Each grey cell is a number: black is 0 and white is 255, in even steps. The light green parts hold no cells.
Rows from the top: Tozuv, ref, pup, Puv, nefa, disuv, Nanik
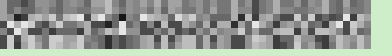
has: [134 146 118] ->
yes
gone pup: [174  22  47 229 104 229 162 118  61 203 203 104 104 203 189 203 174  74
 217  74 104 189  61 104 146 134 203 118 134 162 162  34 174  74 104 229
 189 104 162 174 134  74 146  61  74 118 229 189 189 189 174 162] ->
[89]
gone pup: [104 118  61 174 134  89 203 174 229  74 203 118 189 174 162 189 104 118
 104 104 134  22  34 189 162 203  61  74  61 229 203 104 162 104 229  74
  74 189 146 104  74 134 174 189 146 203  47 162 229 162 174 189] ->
[217]
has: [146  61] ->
no
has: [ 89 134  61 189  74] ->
no

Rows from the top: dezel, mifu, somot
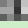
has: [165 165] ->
yes
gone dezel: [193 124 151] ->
[67]
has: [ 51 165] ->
no

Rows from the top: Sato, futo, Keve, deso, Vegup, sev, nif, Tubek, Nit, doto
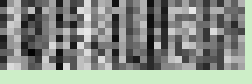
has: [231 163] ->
no
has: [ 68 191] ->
yes
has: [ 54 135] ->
yes
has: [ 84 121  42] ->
yes

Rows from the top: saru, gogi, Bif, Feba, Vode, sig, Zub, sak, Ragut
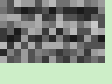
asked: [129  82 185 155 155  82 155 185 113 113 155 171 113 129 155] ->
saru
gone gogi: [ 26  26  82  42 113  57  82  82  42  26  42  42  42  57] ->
[129]
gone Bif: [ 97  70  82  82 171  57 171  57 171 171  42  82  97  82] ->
[155]
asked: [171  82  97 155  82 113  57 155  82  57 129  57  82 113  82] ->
Ragut
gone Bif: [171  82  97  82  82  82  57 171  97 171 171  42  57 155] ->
[70]
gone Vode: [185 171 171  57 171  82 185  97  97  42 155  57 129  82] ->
[26]
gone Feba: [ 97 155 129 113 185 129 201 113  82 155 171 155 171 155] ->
[141]

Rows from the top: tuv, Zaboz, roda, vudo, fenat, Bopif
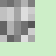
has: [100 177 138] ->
yes
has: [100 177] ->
yes
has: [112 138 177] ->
yes

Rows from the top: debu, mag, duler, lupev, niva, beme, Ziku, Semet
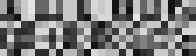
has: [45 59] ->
yes
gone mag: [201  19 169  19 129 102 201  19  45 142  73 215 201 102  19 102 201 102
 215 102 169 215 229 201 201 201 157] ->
[88]
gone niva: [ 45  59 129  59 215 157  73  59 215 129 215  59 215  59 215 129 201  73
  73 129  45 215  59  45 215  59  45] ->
[117]
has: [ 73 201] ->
yes
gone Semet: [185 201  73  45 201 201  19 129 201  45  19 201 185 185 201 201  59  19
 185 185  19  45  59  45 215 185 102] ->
[33]
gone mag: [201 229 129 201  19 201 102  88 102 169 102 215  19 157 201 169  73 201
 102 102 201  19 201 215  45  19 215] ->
[142]
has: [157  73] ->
yes

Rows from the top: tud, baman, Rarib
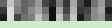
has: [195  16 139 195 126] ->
no
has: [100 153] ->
no
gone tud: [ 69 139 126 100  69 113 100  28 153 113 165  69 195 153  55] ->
[41]
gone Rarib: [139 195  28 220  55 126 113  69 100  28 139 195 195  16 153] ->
[84]
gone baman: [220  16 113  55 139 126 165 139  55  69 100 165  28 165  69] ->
[179]

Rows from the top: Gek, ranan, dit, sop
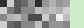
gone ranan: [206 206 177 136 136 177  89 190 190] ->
[121]
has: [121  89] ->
yes
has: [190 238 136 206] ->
no
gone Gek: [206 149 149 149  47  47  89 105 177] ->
[161]
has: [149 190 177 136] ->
no
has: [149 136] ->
yes
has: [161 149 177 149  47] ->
no

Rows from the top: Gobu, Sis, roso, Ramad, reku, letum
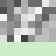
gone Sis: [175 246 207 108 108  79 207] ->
[121]
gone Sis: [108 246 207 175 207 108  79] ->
[121]
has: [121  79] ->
yes
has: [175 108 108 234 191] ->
yes
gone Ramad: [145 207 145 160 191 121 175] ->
[133]
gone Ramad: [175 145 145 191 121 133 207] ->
[160]

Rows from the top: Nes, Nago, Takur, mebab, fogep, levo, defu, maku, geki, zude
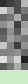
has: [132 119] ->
yes
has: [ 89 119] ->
yes
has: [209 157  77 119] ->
yes

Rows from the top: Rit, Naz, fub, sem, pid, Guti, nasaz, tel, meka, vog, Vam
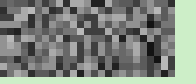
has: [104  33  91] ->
no
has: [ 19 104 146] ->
no
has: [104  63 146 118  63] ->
yes
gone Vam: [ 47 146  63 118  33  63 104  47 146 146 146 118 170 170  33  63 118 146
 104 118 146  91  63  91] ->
[79]
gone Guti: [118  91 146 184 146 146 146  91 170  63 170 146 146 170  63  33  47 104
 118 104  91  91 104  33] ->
[158]
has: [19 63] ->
yes
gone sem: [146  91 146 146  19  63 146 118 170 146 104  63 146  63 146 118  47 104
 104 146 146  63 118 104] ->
[130]

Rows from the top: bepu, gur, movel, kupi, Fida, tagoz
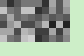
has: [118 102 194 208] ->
yes
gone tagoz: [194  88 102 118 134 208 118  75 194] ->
[50]
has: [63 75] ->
no
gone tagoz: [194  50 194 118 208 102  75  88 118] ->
[134]
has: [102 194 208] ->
yes

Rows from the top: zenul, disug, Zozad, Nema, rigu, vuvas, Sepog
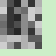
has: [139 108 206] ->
yes
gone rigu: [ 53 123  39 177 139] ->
[65]
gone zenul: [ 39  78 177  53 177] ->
[165]
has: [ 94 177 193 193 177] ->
no
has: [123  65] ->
yes

